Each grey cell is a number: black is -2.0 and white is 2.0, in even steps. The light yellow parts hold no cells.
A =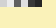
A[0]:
1.3
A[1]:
1.7
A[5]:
-1.4
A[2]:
-0.5

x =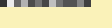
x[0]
-1.2
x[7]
1.0
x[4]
-0.8

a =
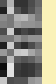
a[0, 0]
-0.7
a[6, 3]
-1.3
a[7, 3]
1.2
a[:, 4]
[-0.8, -0.7, 0.4, 0.3, -1.1, 0.3, -0.8, 0.6, -0.5, -1.1, -1.1, 0.3]
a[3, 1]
-0.1
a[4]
[-0.8, 1.2, -1.2, -0.9, -1.1, -0.9]
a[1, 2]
-0.7
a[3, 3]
0.3
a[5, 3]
0.0
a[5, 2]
0.4
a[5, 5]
0.3
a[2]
[0.2, -0.1, 0.8, 0.9, 0.4, -0.1]
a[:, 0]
[-0.7, -1.5, 0.2, 0.0, -0.8, -0.1, -1.5, 0.4, -0.8, -1.8, -1.6, 1.1]
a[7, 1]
-0.2
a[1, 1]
1.2
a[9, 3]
-1.2

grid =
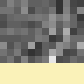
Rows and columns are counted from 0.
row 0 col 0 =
-0.5
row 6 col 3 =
-0.6
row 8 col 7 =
1.6
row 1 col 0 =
-0.2
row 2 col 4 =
-0.2
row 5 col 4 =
-0.5
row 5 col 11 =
-0.3
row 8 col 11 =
-0.5
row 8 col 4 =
-0.7
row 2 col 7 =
0.3
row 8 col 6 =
-0.1
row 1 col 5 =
-0.4
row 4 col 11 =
-0.6
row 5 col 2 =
-0.6
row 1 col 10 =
-0.8
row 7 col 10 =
-0.8
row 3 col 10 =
-0.4
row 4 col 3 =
-0.2
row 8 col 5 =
-0.4
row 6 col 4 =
0.5
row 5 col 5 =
-0.1
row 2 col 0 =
-0.7
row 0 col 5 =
-0.5
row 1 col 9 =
0.0
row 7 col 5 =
-1.0
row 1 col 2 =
-0.5
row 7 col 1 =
-0.5
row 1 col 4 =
-0.8
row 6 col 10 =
-0.4
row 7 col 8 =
0.2
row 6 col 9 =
0.0
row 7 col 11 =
-0.2
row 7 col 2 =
-0.1

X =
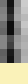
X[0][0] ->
-0.2
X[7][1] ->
-1.6
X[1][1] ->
-1.5
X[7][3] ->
0.7
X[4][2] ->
-0.1
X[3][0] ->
-0.3
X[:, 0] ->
[-0.2, 0.0, 0.1, -0.3, -0.4, 0.1, 0.1, -0.5, -0.4]
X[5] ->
[0.1, -0.8, 0.4, 0.7]
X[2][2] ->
0.6
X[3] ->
[-0.3, -1.8, 0.1, 1.1]

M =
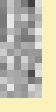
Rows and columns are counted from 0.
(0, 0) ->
0.2
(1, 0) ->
0.0
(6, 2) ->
0.3
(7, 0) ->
1.2
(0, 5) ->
1.4
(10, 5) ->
1.5
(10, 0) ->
0.4
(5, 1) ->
1.5
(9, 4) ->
0.3
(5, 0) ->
-0.1
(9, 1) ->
1.2
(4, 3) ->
0.0
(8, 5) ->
0.2
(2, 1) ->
1.6
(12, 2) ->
0.5
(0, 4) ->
-1.0
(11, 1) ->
0.8
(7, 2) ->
0.7
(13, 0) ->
0.8
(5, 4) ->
-0.1
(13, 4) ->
0.9
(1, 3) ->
0.5
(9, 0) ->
0.0
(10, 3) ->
0.4

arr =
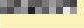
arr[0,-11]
0.3
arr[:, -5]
[-0.1, -0.5]
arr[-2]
[0.3, -0.2, -0.8, 0.6, -0.5, -0.6, -0.1, 0.4, -0.1, -0.6, -0.9]
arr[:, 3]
[0.6, 0.3]
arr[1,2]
0.1

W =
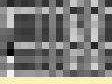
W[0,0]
-0.7
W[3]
[0.2, 1.3, -0.8, -0.9, -0.9, -0.2, -0.9, 0.0, -0.9, 0.1, 0.7, -0.8, 0.1, 0.8, 0.1, -0.9]
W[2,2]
-1.0
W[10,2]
0.3
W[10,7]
-0.2
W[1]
[0.4, 1.2, 0.8, 1.0, 0.9, 0.3, 1.0, 0.0, 1.0, 0.1, -1.2, -0.9, 0.0, -1.3, 0.1, 1.0]
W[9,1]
0.1
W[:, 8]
[-1.2, 1.0, -1.1, -0.9, -1.1, -1.1, 0.9, -1.0, -0.4, -1.2, 0.4]
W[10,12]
-0.3
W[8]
[0.2, 1.6, -0.4, -0.4, -0.4, -0.1, -0.4, -0.1, -0.4, -0.1, 0.4, -0.5, -0.1, 0.4, -0.1, -0.4]
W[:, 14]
[-0.1, 0.1, -0.1, 0.1, -0.2, -0.4, 0.2, -0.2, -0.1, 0.1, -0.3]
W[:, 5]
[-0.6, 0.3, -0.3, -0.2, -0.4, -0.5, 0.0, -0.6, -0.1, -0.5, 0.3]
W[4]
[-0.3, -0.4, -1.0, -1.1, -1.1, -0.4, -1.1, -0.1, -1.1, -0.2, 1.1, 0.3, -0.2, 1.2, -0.2, -1.1]
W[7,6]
-1.0
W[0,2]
-1.0
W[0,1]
-1.4
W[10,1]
1.8
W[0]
[-0.7, -1.4, -1.0, -1.2, -1.1, -0.6, -1.2, -0.1, -1.2, -0.1, 1.1, 0.4, -0.1, 1.2, -0.1, -1.2]
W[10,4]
0.4
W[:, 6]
[-1.2, 1.0, -1.0, -0.9, -1.1, -1.0, 0.9, -1.0, -0.4, -1.2, 0.4]
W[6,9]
0.2
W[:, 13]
[1.2, -1.3, 1.1, 0.8, 1.2, 1.3, -1.4, 0.9, 0.4, 1.3, -0.7]
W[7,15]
-1.0

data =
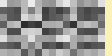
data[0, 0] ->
1.6
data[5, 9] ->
1.6
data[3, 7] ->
0.7
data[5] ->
[1.5, 0.5, 0.6, 0.6, 1.5, 0.5, 0.5, 0.4, 1.4, 1.6, 0.7, 0.4, 0.7, 0.5, 1.5]
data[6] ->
[-0.4, -0.6, -0.8, 0.7, 0.0, 0.7, -0.8, -0.6, -1.0, -0.4, 0.7, -0.6, -0.9, -0.7, -0.6]
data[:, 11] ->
[0.3, -0.6, -0.6, 0.7, -0.7, 0.4, -0.6, 0.5]
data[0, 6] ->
0.4
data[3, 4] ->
-1.0
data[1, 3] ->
0.9
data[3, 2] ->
1.0
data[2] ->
[0.3, -0.6, -0.7, 1.4, 1.0, 1.3, -0.9, -0.6, -0.5, 0.1, 1.1, -0.6, -0.8, -0.6, 0.0]
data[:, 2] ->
[0.5, -0.8, -0.7, 1.0, -0.8, 0.6, -0.8, 0.7]
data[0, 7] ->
0.3
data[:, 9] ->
[1.6, -0.6, 0.1, -0.5, 0.8, 1.6, -0.4, 0.9]
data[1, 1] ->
-0.6
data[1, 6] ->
-1.0
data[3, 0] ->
-0.5
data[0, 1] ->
0.4
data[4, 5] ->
1.2
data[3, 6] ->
0.7
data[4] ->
[0.8, -0.8, -0.8, 1.2, 1.3, 1.2, -1.0, -0.7, -0.3, 0.8, 1.1, -0.7, -0.8, -0.8, 0.6]
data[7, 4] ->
0.3
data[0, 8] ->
1.2
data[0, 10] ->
1.0
